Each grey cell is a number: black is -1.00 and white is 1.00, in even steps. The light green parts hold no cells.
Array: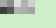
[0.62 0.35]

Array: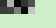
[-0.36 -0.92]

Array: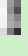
[-0.12  0.14  0.91]

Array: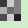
[ 0.00 -0.16 -0.39]

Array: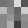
[-0.34 -0.20  0.17  0.05]

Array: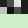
[-0.78 -0.39]

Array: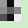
[ 0.78 -0.26 -0.37]
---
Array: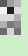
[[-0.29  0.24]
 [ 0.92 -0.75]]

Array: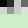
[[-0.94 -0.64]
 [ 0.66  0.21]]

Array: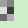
[[ 0.25  0.03]
 [ 0.74 -0.52]]

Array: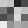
[[ 0.58  0.52]
 [-0.06 -0.43]]

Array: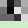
[[ 0.32 -0.81]
 [-0.12 -0.94]]

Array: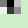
[[-0.04 -0.99]
 [ 0.88 -0.57]]

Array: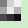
[[-0.01  0.63]
 [ 0.32  0.85]]

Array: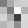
[[-0.02  0.33]
 [ 0.48 -0.02]]
